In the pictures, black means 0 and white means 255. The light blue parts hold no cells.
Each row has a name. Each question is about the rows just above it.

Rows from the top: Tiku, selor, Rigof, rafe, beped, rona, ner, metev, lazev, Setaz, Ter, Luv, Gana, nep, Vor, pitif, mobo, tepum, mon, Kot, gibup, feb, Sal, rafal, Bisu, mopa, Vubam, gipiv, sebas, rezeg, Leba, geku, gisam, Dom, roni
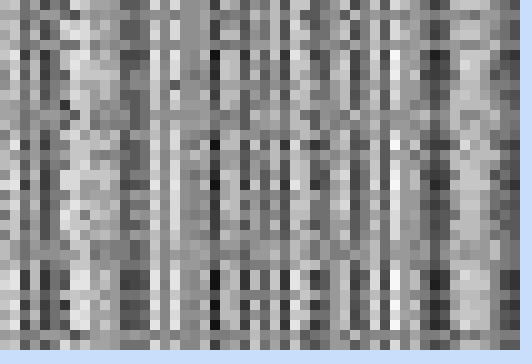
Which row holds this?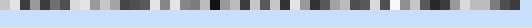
gisam
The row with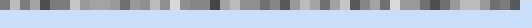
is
Kot
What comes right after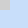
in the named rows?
70
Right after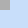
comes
187

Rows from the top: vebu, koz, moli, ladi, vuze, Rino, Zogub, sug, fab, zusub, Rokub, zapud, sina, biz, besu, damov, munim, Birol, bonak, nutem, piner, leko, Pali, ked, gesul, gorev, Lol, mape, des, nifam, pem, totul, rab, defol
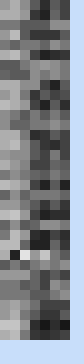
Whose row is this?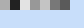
gorev
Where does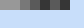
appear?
piner
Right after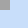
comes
141
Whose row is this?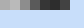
besu
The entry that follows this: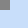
66
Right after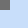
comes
66

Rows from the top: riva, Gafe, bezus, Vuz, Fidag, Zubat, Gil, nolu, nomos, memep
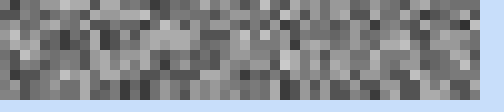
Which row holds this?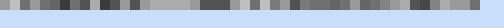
Vuz
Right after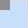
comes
112
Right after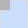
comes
122
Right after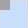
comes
83
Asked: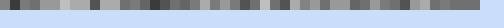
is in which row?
riva
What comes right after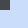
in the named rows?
131
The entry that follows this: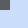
101

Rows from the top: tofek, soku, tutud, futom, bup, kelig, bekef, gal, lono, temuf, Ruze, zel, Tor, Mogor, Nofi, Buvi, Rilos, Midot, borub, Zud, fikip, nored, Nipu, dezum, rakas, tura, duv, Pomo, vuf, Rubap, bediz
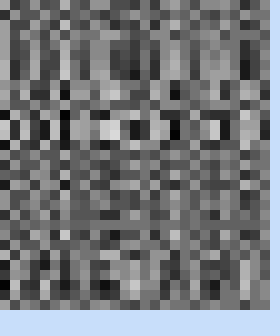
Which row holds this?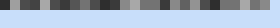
Rubap
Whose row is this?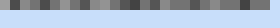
bediz
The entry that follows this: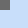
67
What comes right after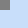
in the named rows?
67

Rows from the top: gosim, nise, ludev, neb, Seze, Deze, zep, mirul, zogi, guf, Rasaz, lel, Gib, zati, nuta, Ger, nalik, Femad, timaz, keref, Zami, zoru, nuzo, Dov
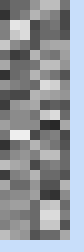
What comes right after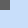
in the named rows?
83
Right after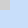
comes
139

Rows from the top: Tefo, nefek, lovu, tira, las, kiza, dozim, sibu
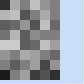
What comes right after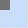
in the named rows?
181
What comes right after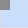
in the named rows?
127

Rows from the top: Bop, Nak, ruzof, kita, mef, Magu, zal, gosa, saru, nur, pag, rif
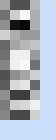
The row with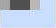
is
Bop
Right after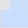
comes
104
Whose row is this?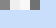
zal

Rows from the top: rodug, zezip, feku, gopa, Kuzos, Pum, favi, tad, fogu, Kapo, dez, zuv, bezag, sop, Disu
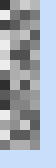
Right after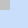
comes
91
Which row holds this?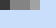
dez
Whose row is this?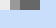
zuv
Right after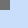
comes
173

